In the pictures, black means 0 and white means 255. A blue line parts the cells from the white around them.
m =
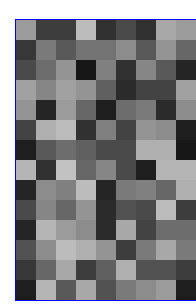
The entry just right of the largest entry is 103
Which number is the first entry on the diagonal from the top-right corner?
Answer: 155
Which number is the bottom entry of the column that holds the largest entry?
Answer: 89
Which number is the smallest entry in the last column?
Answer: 23
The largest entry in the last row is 181
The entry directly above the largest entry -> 109
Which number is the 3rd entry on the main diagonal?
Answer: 148
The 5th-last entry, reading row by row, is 82
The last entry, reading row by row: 30
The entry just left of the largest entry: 49
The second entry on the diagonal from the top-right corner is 148
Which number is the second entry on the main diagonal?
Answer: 122
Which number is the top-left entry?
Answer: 155
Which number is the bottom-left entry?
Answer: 30
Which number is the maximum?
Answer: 194
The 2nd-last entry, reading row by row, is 155
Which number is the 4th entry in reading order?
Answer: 188
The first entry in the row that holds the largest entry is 181
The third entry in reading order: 61
